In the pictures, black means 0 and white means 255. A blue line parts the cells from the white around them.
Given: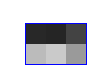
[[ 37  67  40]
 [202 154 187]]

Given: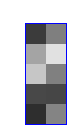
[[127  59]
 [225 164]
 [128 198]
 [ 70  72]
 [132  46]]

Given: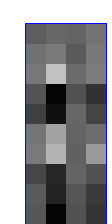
[[103 100 115  93]
 [121  90 120 113]
 [193 107 124 119]
 [  4  81  50  83]
 [ 16 102  68  64]
 [162 100 109 117]
 [180  97 153 121]
 [ 39 101  82  70]
 [ 35  85  58  90]
 [  4  81  52  86]]

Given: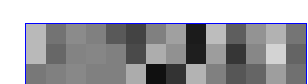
[[115 139 128  89  67 128 160  27 189  94 147 178 117 185]
 [103 131 134 128  74 173 145  30 157  54 135 211 100 185]
 [128 136 128 128 172  16  51 179 128  86 101 158 112 120]]

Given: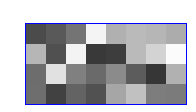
[[ 89 116 244 176 186 182 172  75]
 [ 80 243  57  61 186 211 251 182]
 [225 128 106 139  92  54 177 109]
 [ 65  99  81 166 193 125 123 110]]

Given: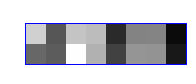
[[ 86 196 188  42 131 132  11 208]
 [ 92 254 177  65 149 147  24 103]]
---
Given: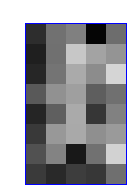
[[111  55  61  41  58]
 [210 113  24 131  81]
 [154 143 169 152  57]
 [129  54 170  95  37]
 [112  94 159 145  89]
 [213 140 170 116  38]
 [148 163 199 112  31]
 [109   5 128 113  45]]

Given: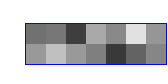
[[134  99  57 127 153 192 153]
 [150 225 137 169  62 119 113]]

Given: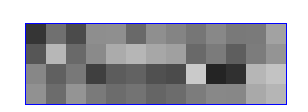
[[181 169 135 136 124 108 101 115 108 122 148 108 145]
 [195 182  48  36 202  75  80  98  92  63 120  96 135]
 [148 124  94 123 105 160 167 182 171 138 105 183  86]
 [162 122 121 136 118 132 143 105 143 142  75 112  53]]

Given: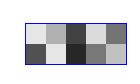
[[193 120  39 230  81]
 [116 219  66 177 230]]

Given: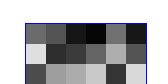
[[217  53 201 172 158  76]
 [ 84 174 100  59  45 223]
 [ 23 113   5  22  84 107]]

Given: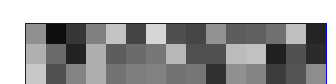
[[141  85  61 132 144  49 118 115 129 126 115 173 131  80 200]
 [ 43  81  32 193 187  81  80 183 118 107  93 174  35 107 176]
 [ 36 191 113  96  93 146  70  79 214  68 195 128  55  14 144]]
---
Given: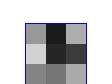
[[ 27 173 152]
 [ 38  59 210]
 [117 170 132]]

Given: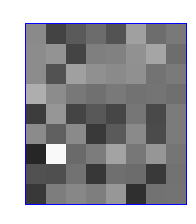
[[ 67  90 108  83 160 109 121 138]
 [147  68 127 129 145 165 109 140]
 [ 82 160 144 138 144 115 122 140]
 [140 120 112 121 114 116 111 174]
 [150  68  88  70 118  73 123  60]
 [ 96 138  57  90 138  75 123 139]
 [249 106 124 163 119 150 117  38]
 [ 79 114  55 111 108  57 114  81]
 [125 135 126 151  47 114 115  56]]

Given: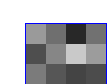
[[111  40 113 154]
 [134 201 156  78]
 [ 86  68  76 123]]

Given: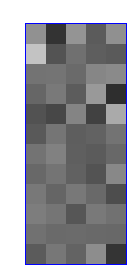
[[ 51 148  91 144 145]
 [ 83 112  94  90 195]
 [116 106 134 138 115]
 [121  92 153  46 102]
 [ 71 132  65 170  82]
 [117  94  98 115  89]
 [129  95  91 104 115]
 [116  97  83 136 104]
 [101 120 105  77 120]
 [117  86 121 113 125]
 [106 107 105 104 113]
 [119  99 141  52  91]]

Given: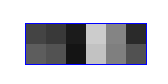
[[ 57  27 204 132  42  68]
 [ 82  20 194 127  81  93]]

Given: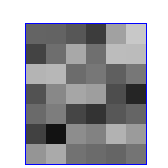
[[ 99  87  60 161 200 100]
 [110 168 111 188 187  67]
 [183 108 119  95 119 180]
 [136 166 158  77  37  82]
 [125  69  51  87 101 106]
 [ 18 141 130 178 155  65]
 [170 114 107 101 116 149]]

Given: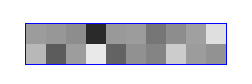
[[151 141  42 153 156 118 141 160 223 156]
 [ 92 157 233  99 145 132 204 156 146 184]]

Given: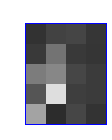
[[ 66  69  54  50]
 [115  57  53  57]
 [135  70  59 124]
 [222  62  59  85]
 [ 44  70  51 163]]

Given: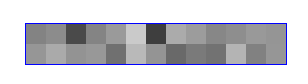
[[140  74 132 154 202  62 171 156 135 142 153 149 131]
 [170 147 152 112 185 148 105 122 114 180 129 150 150]]
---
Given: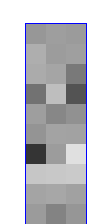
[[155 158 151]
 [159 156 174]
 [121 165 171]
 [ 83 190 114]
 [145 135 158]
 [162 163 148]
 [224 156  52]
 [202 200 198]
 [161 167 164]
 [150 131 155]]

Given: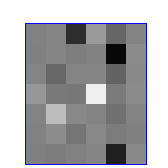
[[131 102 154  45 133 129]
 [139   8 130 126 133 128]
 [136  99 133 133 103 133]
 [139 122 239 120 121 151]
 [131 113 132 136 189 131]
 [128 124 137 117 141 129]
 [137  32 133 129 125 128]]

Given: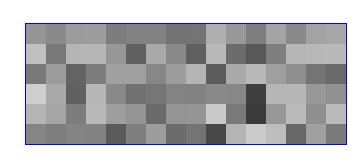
[[167 163 138 164 126 153 175 116 115 130 130 125 157 156 138 149]
 [185 184 182 127  88 108 184  96 137 169  97 151 183 181 121 192]
 [106 116 143 159 185 170  92 180 157 135 160 160 125  99 156 121]
 [144 152 183 182  63 135 138 130 131 118 113 137 182  97 169 207]
 [186 143 186 152  59 122 202 149 148 106 148 158 185 125 165 181]
 [122 160 103 189 203 180  71 116 108 157 127  90 130 132 126 133]]

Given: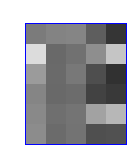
[[ 53  94 133 131 123]
 [197 142 113 105 220]
 [ 49  78 120 106 155]
 [ 57  66 108 105 133]
 [183 162 116 111 137]
 [ 81  79 115 107 140]]

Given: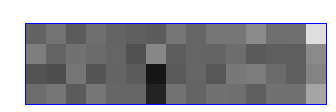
[[222 111 110 139 118 117 101 117  92  95 100 111  91 115  99]
 [138  94  94  89 109 100 101  93 135  81 101 107 113 100 126]
 [131  94 107 124 120  87 101  90  22  92 100  84 117  78  83]
 [165 113 113  95 111 113 100 114  35 102 102 118  91 117 108]]

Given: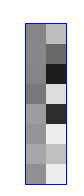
[[189 134]
 [104 135]
 [ 28 132]
 [220 120]
 [ 44 157]
 [238 149]
 [191 166]
 [236 144]]

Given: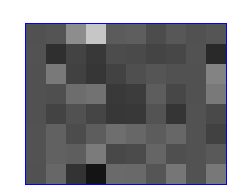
[[ 85  81  87  76  94  91 198 141  84  81]
 [ 41  82  71  68  74  76  56  67  47  82]
 [131  81  81  85  79  66  54  65 121  81]
 [121  81  71  93  60  57 114 109  79  81]
 [ 73  82  53  83  56  55  69  81  67  81]
 [ 65  82 103  92 103 110  93  76  97  82]
 [ 89  82  79 101  75  72 123  94  97  82]
 [120  82 118  85 105 106  20  51 103  81]]
